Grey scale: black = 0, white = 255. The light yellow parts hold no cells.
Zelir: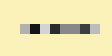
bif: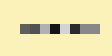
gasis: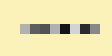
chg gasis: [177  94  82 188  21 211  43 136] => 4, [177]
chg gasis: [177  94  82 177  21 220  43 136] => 6, [211]
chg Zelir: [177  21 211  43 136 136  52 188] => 7, [62]
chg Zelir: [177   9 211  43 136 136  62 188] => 2, [21]

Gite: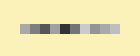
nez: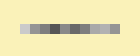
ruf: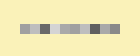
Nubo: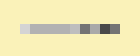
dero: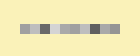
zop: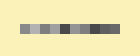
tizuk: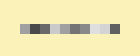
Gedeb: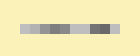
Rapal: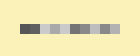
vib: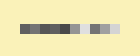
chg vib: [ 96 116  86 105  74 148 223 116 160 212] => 4, [96]
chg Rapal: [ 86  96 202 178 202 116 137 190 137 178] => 4, [169]

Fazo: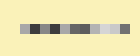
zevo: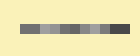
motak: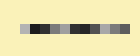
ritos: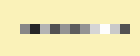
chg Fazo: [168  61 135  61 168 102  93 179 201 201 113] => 9, [213]
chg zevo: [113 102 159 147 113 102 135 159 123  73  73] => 2, [113]
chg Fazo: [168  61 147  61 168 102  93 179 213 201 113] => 3, [135]
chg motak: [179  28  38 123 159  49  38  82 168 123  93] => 3, [49]

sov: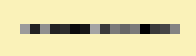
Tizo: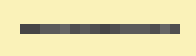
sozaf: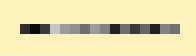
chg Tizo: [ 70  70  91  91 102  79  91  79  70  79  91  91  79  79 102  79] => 13, [91]
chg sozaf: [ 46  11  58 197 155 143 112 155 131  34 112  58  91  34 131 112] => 13, [102]

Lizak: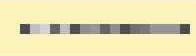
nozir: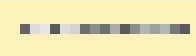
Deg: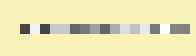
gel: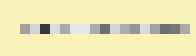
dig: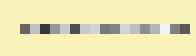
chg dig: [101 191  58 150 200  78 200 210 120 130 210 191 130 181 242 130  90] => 13, [141]
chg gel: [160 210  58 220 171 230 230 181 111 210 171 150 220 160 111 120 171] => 8, [171]
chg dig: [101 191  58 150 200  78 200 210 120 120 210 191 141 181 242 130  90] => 10, [130]

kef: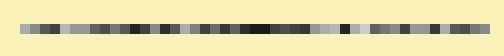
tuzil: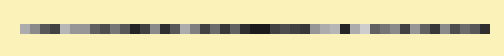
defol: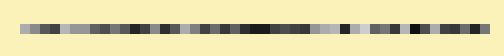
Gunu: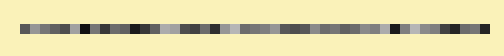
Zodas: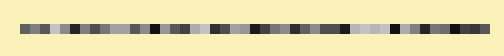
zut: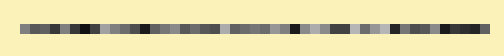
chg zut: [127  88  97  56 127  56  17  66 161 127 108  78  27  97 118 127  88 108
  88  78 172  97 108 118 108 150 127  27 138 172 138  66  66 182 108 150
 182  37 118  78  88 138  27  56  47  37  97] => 16, [138]
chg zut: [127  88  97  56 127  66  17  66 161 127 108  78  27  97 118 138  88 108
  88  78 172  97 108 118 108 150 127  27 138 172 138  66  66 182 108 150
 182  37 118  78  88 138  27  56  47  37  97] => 6, [56]
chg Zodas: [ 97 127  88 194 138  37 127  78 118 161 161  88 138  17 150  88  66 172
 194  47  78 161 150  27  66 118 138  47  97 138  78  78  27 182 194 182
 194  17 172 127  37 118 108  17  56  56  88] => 45, [66]
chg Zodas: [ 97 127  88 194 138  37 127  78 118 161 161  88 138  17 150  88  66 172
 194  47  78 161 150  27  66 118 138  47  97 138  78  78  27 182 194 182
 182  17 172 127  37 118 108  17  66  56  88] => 37, [194]

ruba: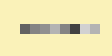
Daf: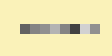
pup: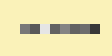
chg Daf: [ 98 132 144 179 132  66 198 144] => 7, [209]
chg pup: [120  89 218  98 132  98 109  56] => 3, [229]
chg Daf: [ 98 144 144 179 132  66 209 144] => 2, [132]
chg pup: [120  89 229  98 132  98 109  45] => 8, [56]
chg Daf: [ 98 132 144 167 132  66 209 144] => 4, [179]
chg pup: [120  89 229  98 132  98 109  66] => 8, [56]

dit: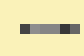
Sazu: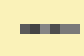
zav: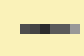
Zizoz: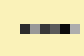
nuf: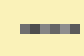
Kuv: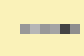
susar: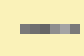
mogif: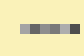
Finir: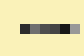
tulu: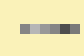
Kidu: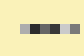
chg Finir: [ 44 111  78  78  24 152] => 4, [68]
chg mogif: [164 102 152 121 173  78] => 3, [142]
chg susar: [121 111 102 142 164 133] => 6, [121]
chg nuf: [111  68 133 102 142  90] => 2, [78]

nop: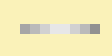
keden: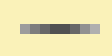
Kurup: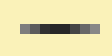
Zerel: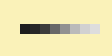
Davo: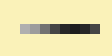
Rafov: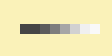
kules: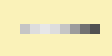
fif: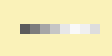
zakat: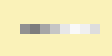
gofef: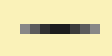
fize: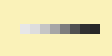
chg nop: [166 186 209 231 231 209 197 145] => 7, [186]
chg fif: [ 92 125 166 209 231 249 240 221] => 4, [197]

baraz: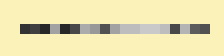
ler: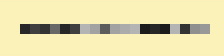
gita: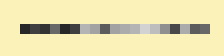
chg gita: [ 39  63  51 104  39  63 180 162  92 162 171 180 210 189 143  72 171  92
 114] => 19, [104]
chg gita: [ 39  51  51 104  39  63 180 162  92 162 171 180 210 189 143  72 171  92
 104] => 2, [63]
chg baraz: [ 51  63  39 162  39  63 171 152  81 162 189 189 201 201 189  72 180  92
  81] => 6, [72]
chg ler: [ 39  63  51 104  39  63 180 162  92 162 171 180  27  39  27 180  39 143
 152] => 17, [51]
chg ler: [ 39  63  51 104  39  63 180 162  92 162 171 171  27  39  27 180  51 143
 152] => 12, [180]
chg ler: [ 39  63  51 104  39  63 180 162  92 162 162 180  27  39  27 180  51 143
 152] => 11, [171]

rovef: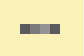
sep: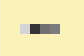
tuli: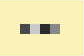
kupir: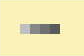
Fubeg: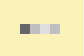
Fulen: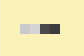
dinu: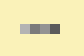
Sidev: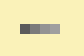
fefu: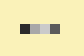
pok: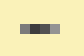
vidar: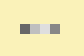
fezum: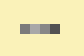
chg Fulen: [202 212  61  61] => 3, [73]
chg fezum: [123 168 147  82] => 3, [135]
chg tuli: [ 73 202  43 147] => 4, [135]

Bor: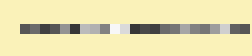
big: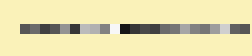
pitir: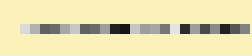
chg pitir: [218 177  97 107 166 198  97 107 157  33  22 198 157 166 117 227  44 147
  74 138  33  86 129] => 18, [157]
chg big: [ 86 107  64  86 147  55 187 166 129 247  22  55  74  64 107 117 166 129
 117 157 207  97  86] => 8, [177]
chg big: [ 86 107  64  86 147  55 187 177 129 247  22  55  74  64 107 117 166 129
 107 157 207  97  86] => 19, [117]

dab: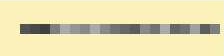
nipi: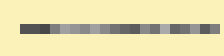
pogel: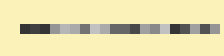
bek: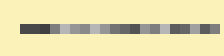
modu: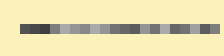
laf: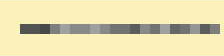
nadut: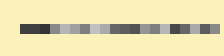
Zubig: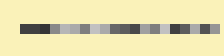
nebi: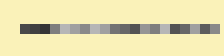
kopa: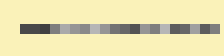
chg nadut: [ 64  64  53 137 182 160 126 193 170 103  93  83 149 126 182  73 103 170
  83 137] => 19, [93]
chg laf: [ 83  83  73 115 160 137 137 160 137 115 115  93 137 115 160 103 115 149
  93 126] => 4, [126]
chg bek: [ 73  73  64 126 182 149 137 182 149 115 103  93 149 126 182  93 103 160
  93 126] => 12, [83]
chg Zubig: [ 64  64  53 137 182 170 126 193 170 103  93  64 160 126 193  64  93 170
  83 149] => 12, [73]

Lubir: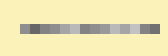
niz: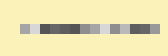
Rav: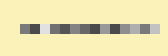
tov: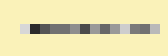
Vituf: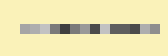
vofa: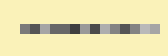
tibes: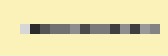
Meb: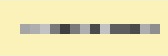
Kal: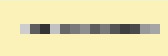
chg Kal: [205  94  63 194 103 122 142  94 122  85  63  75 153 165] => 3, [52]
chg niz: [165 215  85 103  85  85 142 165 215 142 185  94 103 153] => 5, [94]
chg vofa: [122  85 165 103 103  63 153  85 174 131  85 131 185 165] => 8, [75]

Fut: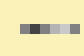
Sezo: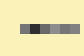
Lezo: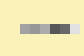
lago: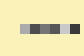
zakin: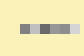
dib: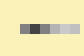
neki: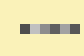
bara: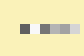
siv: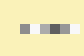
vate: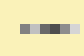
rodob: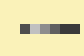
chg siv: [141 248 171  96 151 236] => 6, [248]
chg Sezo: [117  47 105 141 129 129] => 5, [117]
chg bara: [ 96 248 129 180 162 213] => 3, [117]

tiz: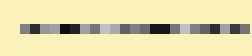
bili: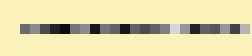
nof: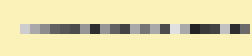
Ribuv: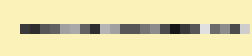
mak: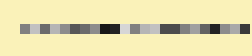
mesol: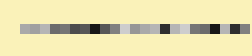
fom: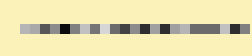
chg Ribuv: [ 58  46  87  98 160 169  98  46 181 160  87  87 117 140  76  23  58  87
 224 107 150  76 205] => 21, [140]
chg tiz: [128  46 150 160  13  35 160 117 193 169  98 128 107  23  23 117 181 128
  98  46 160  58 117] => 17, [193]
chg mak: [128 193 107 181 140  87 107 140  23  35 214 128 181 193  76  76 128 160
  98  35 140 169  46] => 23, [58]

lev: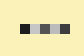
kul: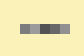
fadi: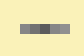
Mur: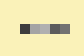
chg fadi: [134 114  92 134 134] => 5, [144]
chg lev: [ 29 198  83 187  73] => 5, [61]
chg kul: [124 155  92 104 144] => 3, [83]
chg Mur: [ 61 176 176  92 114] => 2, [164]
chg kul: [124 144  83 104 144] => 2, [155]
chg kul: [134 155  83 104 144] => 1, [124]
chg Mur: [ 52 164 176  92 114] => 1, [61]

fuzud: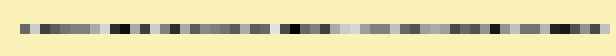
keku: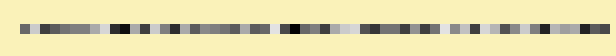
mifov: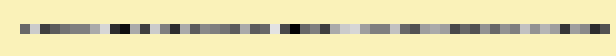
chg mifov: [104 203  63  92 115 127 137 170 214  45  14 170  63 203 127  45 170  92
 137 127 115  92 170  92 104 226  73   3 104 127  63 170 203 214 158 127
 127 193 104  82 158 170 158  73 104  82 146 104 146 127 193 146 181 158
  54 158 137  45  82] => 7, [127]
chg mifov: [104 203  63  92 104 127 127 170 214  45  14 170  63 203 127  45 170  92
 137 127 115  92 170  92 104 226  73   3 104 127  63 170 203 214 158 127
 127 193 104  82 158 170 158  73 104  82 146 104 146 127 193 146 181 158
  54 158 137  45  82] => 5, [115]
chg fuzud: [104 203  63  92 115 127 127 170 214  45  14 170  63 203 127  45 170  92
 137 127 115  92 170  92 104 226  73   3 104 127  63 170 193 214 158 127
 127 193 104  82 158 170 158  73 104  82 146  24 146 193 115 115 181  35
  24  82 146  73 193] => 33, [203]

